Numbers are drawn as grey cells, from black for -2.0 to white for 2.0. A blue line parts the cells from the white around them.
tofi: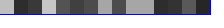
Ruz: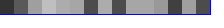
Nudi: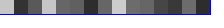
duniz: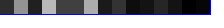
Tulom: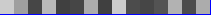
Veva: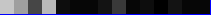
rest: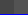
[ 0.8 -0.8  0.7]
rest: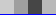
[-1.0 -0.9  0.7 -1.0  1.2 -0.8 -0.9 -0.7  0.8 -0.8  0.7]
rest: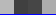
[-1.0  1.2 -0.8 -0.9 -0.7  0.8 -0.8  0.7]
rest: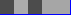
[ 0.4 -1.0  0.5 -0.8]

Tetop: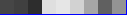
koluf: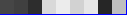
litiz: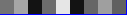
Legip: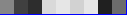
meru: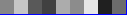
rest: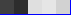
[ 0.6 -0.5  0.3]
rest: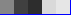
[ 1.3  1.6 -1.5 -0.3]
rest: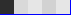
[-1.5 -0.3]
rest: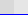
[ 1.3  1.6 -1.5 -0.3]

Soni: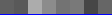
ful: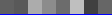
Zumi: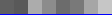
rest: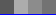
[-0.1 -0.9 -0.4]
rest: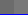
[0.6 1.1]

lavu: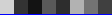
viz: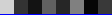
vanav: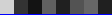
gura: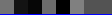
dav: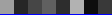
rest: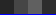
[ 0.8 -1.8 -1.1]
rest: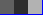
[-1.8 -1.1]
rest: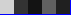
[-0.7 -0.4 -1.5]

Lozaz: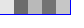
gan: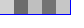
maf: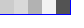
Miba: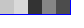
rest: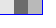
[-0.2  1.1]
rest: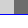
[ 1.0 -0.2  1.1]
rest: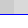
[ 0.8  1.8 -0.7]
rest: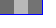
[1.1]
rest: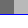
[-0.2  1.1]

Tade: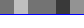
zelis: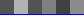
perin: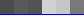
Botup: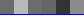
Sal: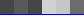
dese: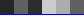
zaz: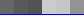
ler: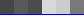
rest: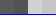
[-0.1]
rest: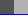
[-0.7  0.0 -1.0  0.2]
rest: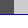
[1.1 0.3]
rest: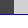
[ 1.1 -0.3]
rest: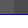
[ 1.4  1.2 -0.1]

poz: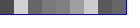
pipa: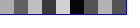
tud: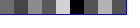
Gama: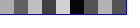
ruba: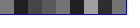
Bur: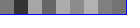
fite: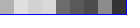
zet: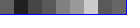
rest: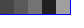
[-1.3 -0.2]
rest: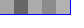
[ 0.0 -0.2]
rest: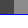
[-0.6  1.3 -2.0 -0.7  0.8 -0.7]
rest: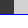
[-1.9 -0.7  0.8 -0.7]
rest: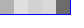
[-0.6 -0.8  0.2 -1.2]
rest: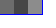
[-0.6  1.3 -2.0 -0.7  0.8 -0.7]
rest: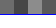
[ 1.3 -2.0 -0.7  0.8 -0.7]

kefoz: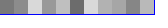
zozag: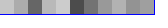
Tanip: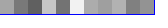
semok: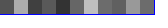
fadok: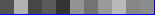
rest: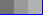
[0.3 0.5]
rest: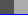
[-1.0 -0.6 -1.2 -0.4  1.0 -0.3 -0.5  0.4 -0.3]
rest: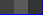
[-0.4  1.0 -0.3 -0.5  0.4 -0.3]

